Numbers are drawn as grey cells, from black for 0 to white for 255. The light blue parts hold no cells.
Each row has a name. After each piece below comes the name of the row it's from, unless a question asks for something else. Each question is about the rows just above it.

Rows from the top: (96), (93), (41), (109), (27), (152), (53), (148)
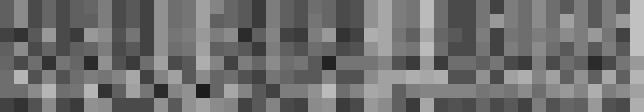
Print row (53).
[110 110 139 181 110 117 181  51  96 161 117  43 132 145  29 102 167 132
  89  66 125 125 145 187 110 132 167 161  96 125 132 132 132 132 117 125
 117 139 110 139 153 132 174 125 139 161]
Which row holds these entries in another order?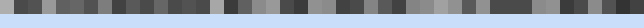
(148)
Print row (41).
[ 66  51  89 153  74  59 153 139  82 117  66 145 117 125 153 125 139  43
  96 132  66  59 125 153  51  66 174 167 117  96 167 102  89  74 125  66
 117 110 125 117 139 125 153 117  66 193]

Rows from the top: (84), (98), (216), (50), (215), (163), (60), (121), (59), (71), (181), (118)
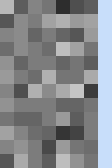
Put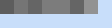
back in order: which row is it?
(215)
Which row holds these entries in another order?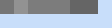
(121)
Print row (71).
[162 132 109 101  53  67 124]

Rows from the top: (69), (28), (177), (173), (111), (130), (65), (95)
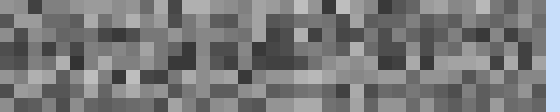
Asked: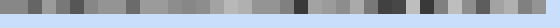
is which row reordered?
(130)
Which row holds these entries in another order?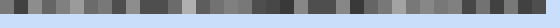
(173)

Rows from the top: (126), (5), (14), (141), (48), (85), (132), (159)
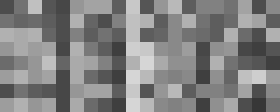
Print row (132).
[ 77 114  93  85  71 150 163 163  93 200  85 150 185  93 129 129 114 163
  77 137]
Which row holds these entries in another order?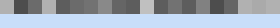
(14)

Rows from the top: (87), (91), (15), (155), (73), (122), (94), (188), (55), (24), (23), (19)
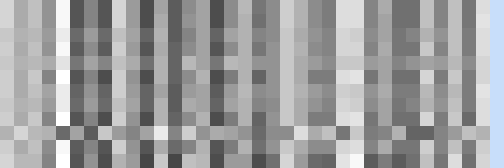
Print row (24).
[178 213 184 178 106 163  92 200 155 132 163 235 132 206 147 171 163 147
 106 140 140 221 171 192 118 200 124 132 178 100 100 132 155 192 178]
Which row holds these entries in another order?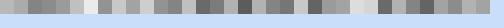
(15)
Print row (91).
[213 171 192 147 248  85 132  85 213 155  77 171  92 147 163  77 140 178
 112 140 206 178 140 124 221 221 132 163 112 112 192 132 192 118 227]
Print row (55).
[206 171 200 132 255  85 132  77 206 147  77 178 100 140 178  77 124 178
 100 147 200 171 124 124 221 227 118 163 112 112 213 124 200 106 221]

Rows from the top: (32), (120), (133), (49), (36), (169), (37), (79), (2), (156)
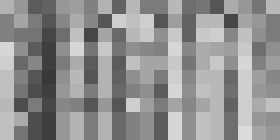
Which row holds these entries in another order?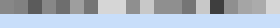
(49)
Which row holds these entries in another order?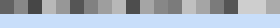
(79)

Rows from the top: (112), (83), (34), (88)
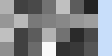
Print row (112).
[178  65  73 114 192  92  35]
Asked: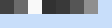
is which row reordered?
(88)
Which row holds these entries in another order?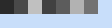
(34)
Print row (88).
[143  65 107 249  50  57  85]

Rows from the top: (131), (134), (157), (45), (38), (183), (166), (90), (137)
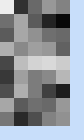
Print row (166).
[ 78 175 124  64  29]
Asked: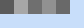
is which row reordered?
(157)
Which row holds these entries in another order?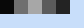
(134)

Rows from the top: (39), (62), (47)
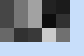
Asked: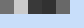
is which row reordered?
(47)
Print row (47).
[104  49  57 202 112]
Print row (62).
[ 70 118 162  13  49]

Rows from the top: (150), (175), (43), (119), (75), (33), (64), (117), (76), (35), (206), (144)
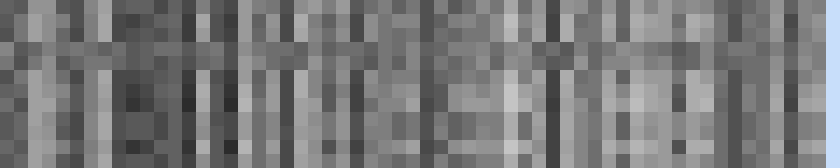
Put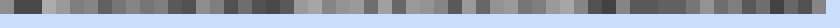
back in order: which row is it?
(35)
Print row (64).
[ 97 103 160 147 133  89 126 160  73  60  73  97 103  52 172  89  52 172
 103 154  73 172 133  89 126  66 133 126 141 147  81  89 141 147 133 147
 196 160 147  66 166 118 118 166 133 180 166 154  89 172 172 110  81 126
 110 160  73 147 160]
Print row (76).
[ 89 103 160 141  97  73 133 166  81  89  89  73  97  66 147  81  73 154
 110 133  73 160 141 118 147  81 133 126 103 118  81 118  97 110 126 126
 172 110 160  66 166 133 118 154  97 166 147 154 133 154 141 110  81 103
 118 147  89 126 133]

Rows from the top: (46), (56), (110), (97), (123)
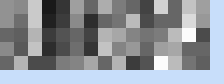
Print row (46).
[146 138 202  25  53 159 102 173 124 102  67 210 102 195 159]
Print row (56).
[146 110 202  33  60 138  45 102 116 187  75 102 102 218 152]
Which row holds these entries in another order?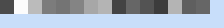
(110)
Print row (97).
[138  89 195  45  75 110  53 195 132 152 102 159 167 102 102]
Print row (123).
[102 180  75  75 124 132 167 102 180  60  83 252 187 116  95]

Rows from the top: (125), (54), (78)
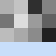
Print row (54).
[117 221 155  97]
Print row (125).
[176 195  47 131]
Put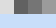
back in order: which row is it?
(54)
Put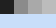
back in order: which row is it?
(78)

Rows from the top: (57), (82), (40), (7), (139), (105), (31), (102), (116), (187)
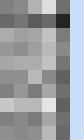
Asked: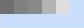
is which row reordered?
(57)
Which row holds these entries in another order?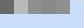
(187)
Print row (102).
[199 185 185 229  97]
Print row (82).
[105 117  91 105  36]
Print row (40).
[172 159 166 193 123]

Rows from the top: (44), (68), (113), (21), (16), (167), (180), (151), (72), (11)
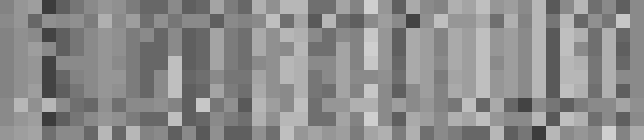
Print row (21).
[131 144 158 138  95 118 138 150 144 124 103 103 138  95 103 164 124 111
 170 144 138 183 111 111 164 131 207 150  95 170 158 131 170 158 191 150
 158 138 183  89 191 138 111 176  95 138]
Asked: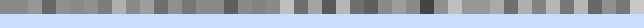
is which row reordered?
(68)
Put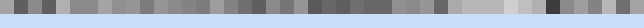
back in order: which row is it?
(44)
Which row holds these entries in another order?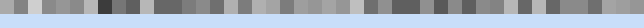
(11)
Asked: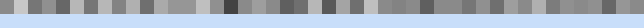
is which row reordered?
(68)
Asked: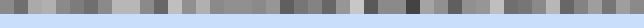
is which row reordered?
(151)
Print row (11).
[150 158 164 111 138 138 103 183 103 183 131 138  95 138  89 144  95  95
 144 111 191 150 164 150 158 124 164 176 124 176 111 138 124 103 103 183
  95 118  60 183 138 150 138 207 131 170]

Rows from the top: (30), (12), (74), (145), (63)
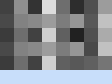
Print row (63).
[ 59 110  65 207  96  88  96 117]
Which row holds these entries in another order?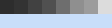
(30)
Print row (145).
[ 73 130 137 156 124 150  73 193]
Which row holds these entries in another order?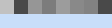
(145)

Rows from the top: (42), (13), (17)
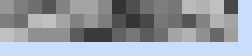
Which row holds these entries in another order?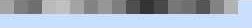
(13)
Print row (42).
[151 125 111  85 131 164 164 137  52  79 111 125 119 186 178 192  72]
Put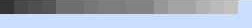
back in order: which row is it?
(13)

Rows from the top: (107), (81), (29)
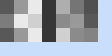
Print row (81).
[124 234 208  54 139 153  88]
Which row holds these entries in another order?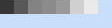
(29)

